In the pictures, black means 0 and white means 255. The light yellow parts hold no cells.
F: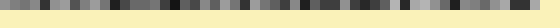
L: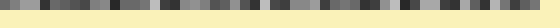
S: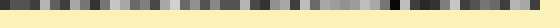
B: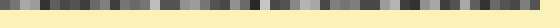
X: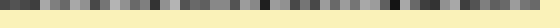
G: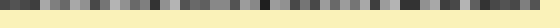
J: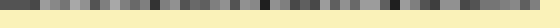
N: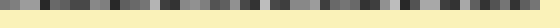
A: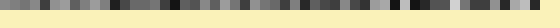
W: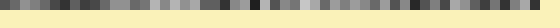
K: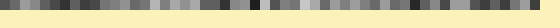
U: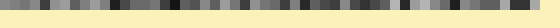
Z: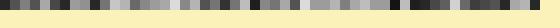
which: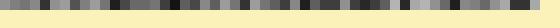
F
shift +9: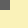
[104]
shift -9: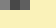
[118,  63,  86]

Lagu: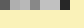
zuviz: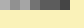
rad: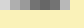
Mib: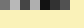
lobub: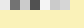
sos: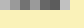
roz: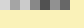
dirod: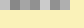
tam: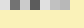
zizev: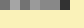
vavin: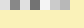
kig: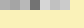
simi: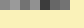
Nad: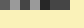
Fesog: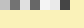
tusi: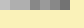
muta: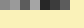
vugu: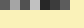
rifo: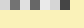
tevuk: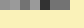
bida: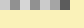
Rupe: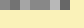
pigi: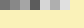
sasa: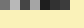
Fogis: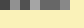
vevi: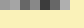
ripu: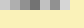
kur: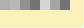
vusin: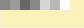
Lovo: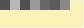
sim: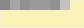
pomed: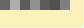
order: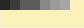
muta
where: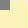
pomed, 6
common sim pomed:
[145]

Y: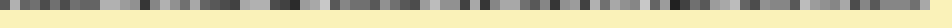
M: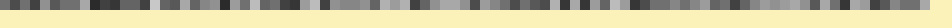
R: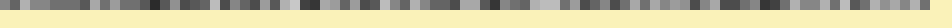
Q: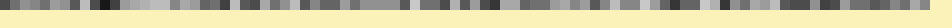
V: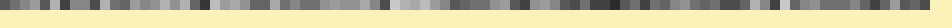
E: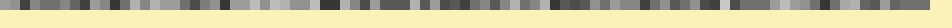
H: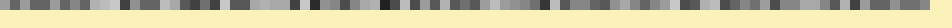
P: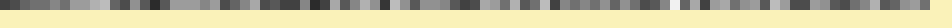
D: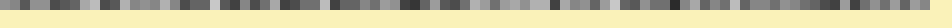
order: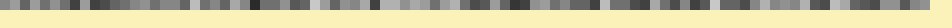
D
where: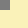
E, 20
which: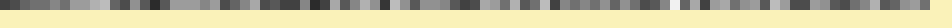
P
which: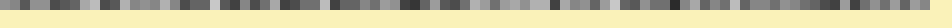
D

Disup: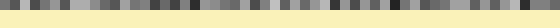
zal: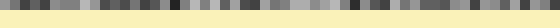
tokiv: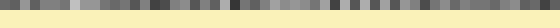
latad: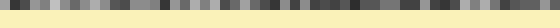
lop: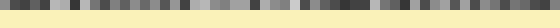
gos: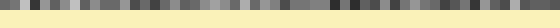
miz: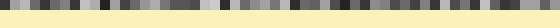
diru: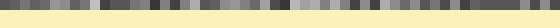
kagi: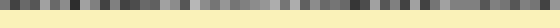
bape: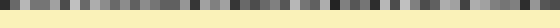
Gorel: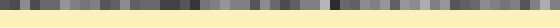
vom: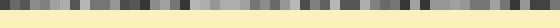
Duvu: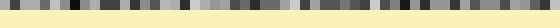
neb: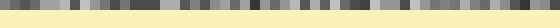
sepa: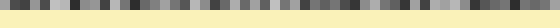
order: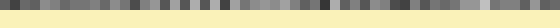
tokiv
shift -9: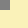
[119]

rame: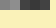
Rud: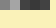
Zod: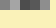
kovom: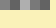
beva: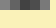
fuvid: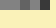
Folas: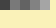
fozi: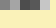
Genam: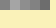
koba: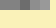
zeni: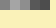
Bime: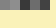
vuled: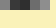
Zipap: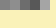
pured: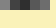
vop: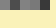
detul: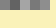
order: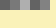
kovom
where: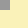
koba, 4
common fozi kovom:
[130]
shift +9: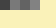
[ 75, 130, 108, 139]

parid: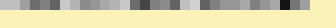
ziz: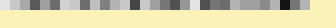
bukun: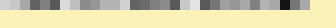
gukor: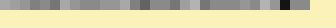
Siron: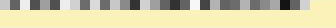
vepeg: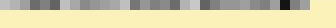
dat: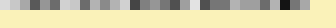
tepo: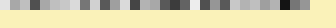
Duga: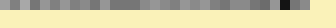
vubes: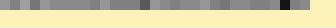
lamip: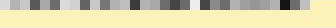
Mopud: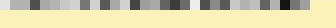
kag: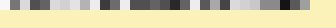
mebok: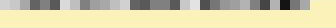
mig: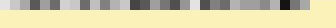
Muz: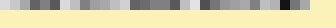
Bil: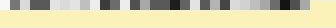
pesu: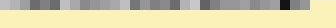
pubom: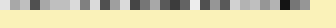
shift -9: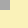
[159]
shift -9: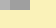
[170, 150, 150]

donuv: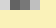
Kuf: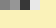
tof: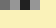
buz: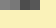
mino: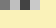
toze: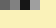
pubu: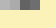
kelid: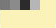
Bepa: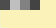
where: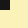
toze, 2
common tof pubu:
[110]
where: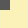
buz, 3
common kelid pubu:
[182]
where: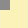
kelid, 1
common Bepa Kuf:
[129]

